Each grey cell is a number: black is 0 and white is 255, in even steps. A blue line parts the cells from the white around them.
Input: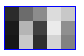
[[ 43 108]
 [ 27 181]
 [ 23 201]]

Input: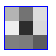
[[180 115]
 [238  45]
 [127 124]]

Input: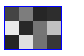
[[ 68 125]
 [234  40]
 [ 37 224]]

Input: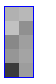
[[177 184]
 [193 144]
 [136 159]]

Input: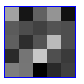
[[162  22]
 [ 91  77]
 [ 95  45]]

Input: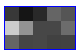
[[ 56  21]
 [204 147]
 [101  69]]

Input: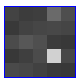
[[67 60]
 [57 66]
 [75 87]]

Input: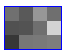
[[112  89]
 [ 81  83]
 [ 55 119]]
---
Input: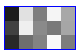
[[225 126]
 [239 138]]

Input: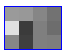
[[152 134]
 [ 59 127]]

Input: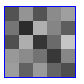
[[148  84]
 [ 44 176]]

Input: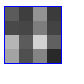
[[ 62 147]
 [ 70 126]]

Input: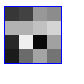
[[ 66 152]
 [177 193]]

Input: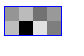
[[187 114]
 [  1 226]]

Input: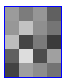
[[124 150]
 [194 143]]

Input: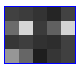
[[ 60  51]
 [214  59]]

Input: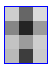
[[102 219]
 [ 36 154]]
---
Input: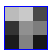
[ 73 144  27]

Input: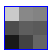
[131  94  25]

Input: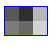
[183 105]

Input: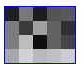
[ 89  98  15 210]

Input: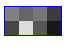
[60 87]

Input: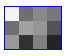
[119 150  50]

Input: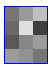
[192 223  89]

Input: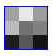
[156 114  29]
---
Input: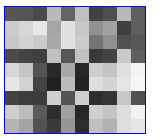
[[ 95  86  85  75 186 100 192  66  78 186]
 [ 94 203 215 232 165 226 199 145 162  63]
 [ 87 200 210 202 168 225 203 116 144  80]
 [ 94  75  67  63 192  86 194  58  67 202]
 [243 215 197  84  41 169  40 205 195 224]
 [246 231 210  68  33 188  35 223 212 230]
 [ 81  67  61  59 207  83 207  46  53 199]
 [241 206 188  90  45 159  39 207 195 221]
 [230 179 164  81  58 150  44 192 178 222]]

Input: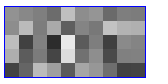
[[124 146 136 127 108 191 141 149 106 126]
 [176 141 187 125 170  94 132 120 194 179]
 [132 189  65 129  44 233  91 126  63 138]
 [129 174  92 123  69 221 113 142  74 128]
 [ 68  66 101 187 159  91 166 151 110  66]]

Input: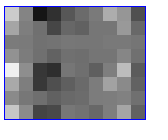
[[ 80 203 132  21  48  87 107 122 173 150]
 [104 165 126 112  70 103  97 118 118 153]
 [117 123 122 113 115 119 118 118 121 121]
 [112 146 124 112  98 112 110 117 117 134]
 [ 91 240 142  55  46 118 111  95 126 188]
 [ 98 169 126  56  79  95 106 124 162 138]
 [112 138 119 111  97 105 108 124 125 129]
 [ 97 198 139  68  73 119 114 104 126 165]]

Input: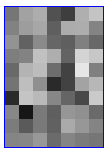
[[196 118 162 173  81  62 175]
 [132 130 157 167  95 172 173]
 [104 147  98 138 102  95 128]
 [199 126 131 193 174  99 212]
 [128 105 179 188 109  66 230]
 [183 116 190 143  42  66 163]
 [202  42 196 185 135 101  72]
 [106 135  22 122  95 150 144]
 [132 124  90 121  97 170 151]
 [118 133 135 152 107 133 123]]

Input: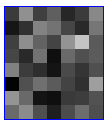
[[136  59 144  63  95  39  59]
 [118  22  49 131 115  70  41]
 [ 90  64 142  98  68 148 196]
 [ 91  70  41 114  15 106  80]
 [ 80 129  60  46  20  74  53]
 [158   3  80 112  91  67  48]
 [ 82 148 105  20  15  58  61]
 [ 78 106 140  79  31  76 109]]

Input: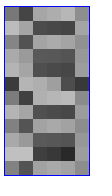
[[142 120  69 166 173 183]
 [165 188 164  76  72  69]
 [145 133  82 164 171 164]
 [152 170 154  89  88  84]
 [157 180 165  79  74  71]
 [ 57  59 181 174 159  77]
 [139 124  64 176 182 186]
 [156 180 165  80  75  72]
 [141 129  84 162 169 162]
 [151 169 153  89  87  84]
 [157 192 192  63  56  41]
 [141 130  83 162 169 163]]
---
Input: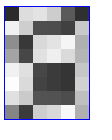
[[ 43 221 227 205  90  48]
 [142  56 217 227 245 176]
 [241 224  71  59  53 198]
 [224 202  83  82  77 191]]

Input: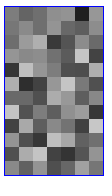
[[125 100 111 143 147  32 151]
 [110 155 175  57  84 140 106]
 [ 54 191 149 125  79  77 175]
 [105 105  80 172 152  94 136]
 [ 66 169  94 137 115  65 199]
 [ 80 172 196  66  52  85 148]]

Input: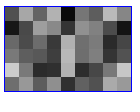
[[ 80 167 100 178  10 118  93 186 134]
 [105  75 108  57 177 111 123  42  70]
 [204 121  43  47 178  45  71 120 199]]

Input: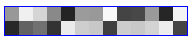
[[152 240 213 137  36 155 153 248  68  72 154  38 244]]

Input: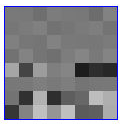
[[121 120 111 124 121 120 109 130]
 [128 119 117 130 121 120 119 123]
 [166  68 156 127 133  28  46  39]
 [115  49 178  46  94 103 189 175]]

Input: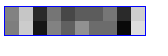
[[130 198  42 117  71  92  92 118  42 206]]

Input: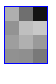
[[175 111  20]
 [158 176 154]]

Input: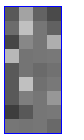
[[ 89 163  99  74]
 [ 70 135 118 174]
 [ 89 116 106 113]
 [ 89 126 118 151]
 [118 116 118 105]]

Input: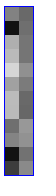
[[130 105]
 [175 117]
 [214 144]
 [187 105]
 [111 152]
 [ 18 114]]
